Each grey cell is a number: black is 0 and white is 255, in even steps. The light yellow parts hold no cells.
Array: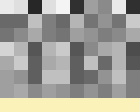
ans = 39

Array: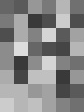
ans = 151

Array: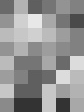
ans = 95

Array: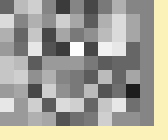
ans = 207

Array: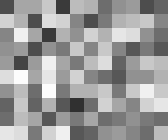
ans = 166

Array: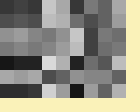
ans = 55
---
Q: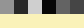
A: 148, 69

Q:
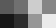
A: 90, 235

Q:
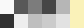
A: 249, 226

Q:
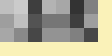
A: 191, 71

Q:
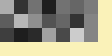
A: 173, 132

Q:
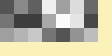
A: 84, 189

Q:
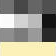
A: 113, 41

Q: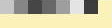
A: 198, 60

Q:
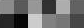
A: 139, 70
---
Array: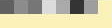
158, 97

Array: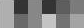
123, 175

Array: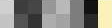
18, 196

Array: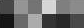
139, 21

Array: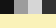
50, 18

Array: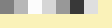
223, 128

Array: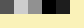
29, 84
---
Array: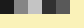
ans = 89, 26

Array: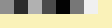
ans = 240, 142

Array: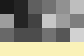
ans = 190, 104

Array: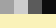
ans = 13, 162

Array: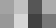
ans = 172, 153

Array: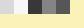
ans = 86, 217
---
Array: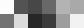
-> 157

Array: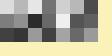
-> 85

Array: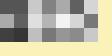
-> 213

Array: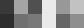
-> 102

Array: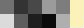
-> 11

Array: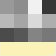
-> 217
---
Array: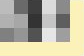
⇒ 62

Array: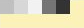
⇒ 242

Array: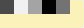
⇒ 164

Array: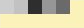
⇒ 46

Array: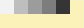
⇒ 156

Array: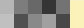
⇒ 104
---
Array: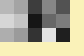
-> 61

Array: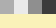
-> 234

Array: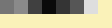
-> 52

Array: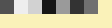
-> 154

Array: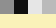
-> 15

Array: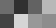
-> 48
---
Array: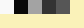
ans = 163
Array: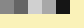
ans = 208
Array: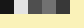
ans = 79
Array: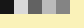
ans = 98
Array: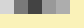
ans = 67
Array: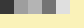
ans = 180
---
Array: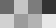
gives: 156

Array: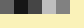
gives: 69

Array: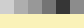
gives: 116

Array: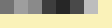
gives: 38

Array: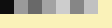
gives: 205

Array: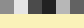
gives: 34

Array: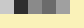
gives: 138

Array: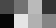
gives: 229

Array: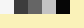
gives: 101

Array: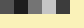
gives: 116
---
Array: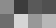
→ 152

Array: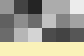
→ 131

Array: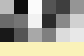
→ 137

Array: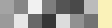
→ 145

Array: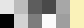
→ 250

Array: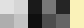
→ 77

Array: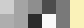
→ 248

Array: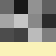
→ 136

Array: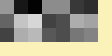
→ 173
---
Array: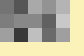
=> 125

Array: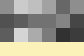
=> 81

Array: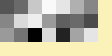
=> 134

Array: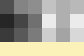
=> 38

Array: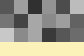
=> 117

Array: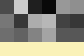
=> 119

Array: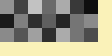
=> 26

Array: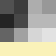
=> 36

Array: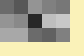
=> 148
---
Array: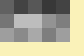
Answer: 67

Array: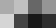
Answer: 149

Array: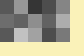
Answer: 133

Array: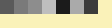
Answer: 59

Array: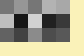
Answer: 168

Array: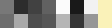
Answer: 242

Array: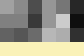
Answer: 39
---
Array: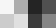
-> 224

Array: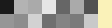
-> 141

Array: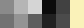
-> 148

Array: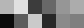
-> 92

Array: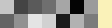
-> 145

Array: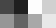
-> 99

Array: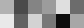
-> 98
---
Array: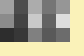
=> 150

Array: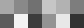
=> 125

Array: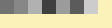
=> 204

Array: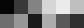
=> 191

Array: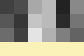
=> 137

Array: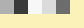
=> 108
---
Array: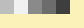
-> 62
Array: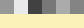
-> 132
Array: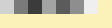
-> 239
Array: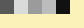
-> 17
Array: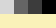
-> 1
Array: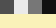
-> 17
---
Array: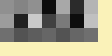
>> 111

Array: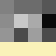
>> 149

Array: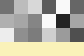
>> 237

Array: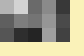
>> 85

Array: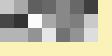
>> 180

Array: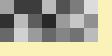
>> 104

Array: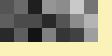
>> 41
